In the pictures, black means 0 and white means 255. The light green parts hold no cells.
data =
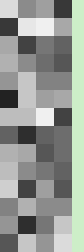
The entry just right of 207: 66
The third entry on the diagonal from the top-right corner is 66
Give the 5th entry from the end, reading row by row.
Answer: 198
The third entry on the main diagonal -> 118
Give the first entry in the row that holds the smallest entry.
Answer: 34
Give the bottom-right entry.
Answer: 219
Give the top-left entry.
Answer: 219
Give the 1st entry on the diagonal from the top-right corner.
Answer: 56
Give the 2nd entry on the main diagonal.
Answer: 231
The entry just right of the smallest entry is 198
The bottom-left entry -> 86
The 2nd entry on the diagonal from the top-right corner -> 240

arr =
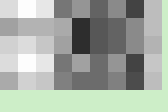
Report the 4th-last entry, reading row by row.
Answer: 108
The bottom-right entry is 189
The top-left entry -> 220
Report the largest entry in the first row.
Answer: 253
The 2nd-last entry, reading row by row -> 76
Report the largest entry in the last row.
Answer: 209
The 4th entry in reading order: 118
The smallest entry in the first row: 67
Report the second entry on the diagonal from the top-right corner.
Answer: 138
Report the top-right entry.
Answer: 189
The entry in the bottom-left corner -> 170
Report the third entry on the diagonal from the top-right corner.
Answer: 99
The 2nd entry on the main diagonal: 179
